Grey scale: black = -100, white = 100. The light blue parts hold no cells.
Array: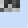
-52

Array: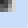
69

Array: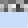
-40

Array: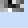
-32

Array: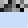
67

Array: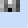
-39

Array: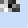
77

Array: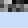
-94

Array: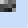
-10

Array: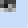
-50
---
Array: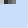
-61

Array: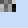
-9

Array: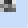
-39

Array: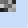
-55

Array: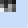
-2

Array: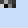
-92
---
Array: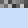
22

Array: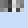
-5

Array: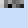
57

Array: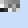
93

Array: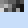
20

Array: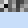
62

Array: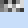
-11

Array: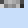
67

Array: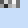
22

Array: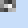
9
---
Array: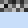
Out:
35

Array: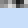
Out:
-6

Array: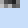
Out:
-28

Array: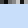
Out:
-82

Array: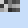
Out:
-45

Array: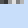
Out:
0

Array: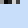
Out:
65

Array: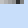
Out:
-63
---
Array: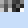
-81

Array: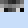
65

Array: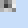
51

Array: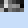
-39

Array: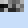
-36

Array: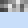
-12

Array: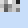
59
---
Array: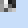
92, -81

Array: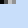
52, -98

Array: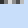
71, -62

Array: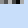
46, -96

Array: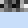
90, -93

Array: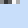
94, -58

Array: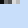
71, -92
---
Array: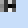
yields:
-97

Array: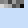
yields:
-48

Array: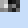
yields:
-33

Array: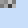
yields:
52

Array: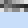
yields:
-16

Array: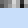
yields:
9

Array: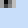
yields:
-11

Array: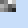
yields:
-28

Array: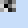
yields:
-16
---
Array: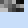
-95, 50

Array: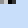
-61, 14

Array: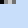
-11, -95

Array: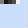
90, -2

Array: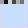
-10, 25

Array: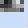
-31, 12

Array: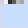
32, 66

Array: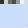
89, -61
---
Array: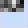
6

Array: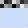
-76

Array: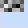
59

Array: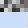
-82

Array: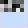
46

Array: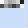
-39
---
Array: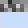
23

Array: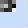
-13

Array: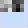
30

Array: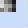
59

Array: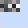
8

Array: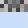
59

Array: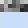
70

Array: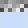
12

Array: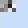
28
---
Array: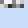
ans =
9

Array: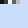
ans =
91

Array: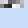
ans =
-10

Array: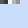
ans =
94

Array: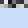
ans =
-52

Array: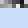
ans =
-50
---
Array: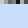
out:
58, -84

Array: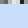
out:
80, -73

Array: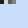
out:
68, -75

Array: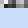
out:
90, -73

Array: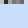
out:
52, -65

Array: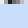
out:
86, -73

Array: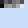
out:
83, -93

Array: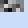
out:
67, -90

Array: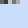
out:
55, -54

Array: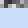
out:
73, -61
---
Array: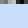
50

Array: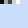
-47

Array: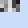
70

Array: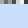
-40

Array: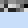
61

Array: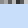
46
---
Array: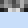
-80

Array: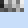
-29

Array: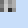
-24

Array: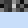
2

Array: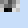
63

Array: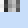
92
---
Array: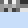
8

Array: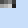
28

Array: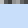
26

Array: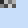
3

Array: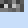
-51

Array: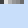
8

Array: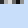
-88

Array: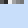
4

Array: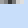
62

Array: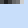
-8
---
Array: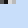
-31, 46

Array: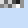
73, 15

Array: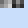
-14, -62

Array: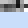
52, 99

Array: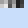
26, -44

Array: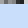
28, 64

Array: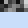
-88, -19

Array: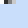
97, 58
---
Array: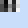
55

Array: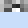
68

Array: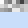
-3

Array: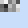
-1

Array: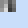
20

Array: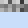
64

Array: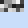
49

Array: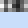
-62
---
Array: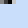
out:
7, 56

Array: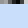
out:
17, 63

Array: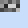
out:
-1, 43

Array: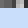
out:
-15, -61

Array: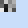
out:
-29, -39

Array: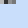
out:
46, -7

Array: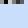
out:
19, -25

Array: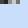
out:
-48, -11

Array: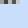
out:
24, 58

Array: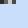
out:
-66, -43
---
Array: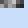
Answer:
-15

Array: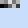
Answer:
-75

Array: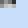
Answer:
53

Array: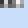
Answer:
35

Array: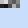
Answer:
-84

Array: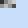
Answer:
49
